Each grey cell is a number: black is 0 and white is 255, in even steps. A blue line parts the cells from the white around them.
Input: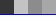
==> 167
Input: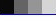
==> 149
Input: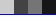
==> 117
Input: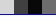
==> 109
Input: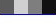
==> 126
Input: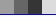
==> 158
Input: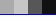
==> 171
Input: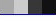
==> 168
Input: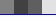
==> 129
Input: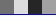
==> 161
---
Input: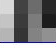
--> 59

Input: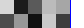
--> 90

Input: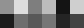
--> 188

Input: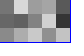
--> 130

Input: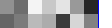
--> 228

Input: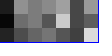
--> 203
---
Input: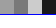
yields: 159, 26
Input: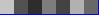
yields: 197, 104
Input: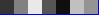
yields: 52, 148
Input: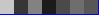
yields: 199, 87
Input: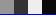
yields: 150, 10
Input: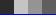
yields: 44, 95
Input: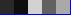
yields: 41, 169
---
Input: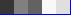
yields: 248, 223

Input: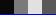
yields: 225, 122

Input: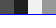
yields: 241, 152

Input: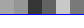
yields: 200, 165

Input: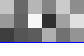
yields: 246, 224

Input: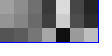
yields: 219, 205

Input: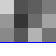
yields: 208, 179

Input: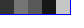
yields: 198, 117

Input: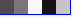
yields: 249, 198

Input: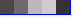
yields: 205, 186
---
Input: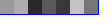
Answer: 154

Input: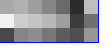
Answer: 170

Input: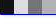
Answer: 18

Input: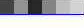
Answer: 67

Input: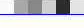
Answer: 249

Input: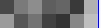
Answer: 72

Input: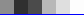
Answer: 141
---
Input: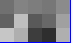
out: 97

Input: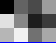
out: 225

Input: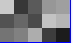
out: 82

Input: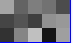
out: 69

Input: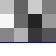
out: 246

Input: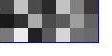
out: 25
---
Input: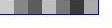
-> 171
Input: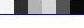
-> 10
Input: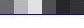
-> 51
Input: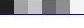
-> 244
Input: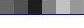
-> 152
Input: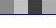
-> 172
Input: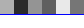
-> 118
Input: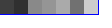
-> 205
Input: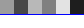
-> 30
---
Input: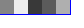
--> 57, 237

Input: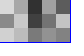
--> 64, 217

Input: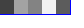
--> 131, 242

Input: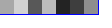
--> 188, 210

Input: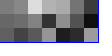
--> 51, 220

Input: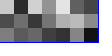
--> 117, 228

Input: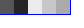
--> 235, 235
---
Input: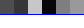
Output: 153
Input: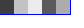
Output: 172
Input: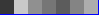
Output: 173
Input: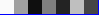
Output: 69
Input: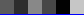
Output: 198
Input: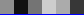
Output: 55
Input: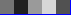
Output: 81
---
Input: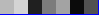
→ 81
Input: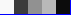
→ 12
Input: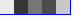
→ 200
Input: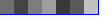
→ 193
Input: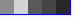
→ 40
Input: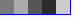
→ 204
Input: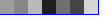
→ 214
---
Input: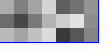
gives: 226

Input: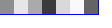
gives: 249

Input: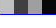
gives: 192

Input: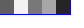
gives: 242

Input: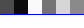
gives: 250

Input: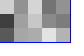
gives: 227
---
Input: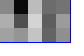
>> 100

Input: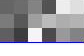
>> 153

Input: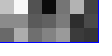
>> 59

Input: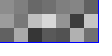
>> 177

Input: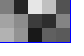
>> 96

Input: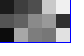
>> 119

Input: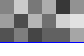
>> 97

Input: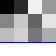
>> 119

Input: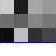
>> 48

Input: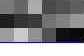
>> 15
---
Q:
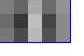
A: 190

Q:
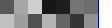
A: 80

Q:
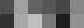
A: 191

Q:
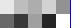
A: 160

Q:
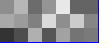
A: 128

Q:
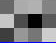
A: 3
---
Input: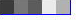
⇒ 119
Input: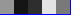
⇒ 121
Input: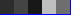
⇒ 68
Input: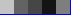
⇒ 99
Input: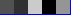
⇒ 81
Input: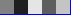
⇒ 129
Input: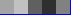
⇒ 129
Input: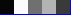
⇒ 112
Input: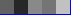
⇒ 117
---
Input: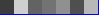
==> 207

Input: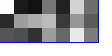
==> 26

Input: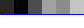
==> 5

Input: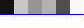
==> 200

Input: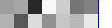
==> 165

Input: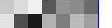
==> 219

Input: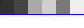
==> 68

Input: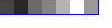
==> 40
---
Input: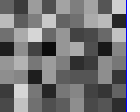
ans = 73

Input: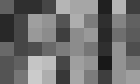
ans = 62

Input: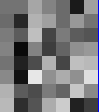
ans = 204

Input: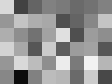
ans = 106

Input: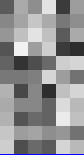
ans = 91
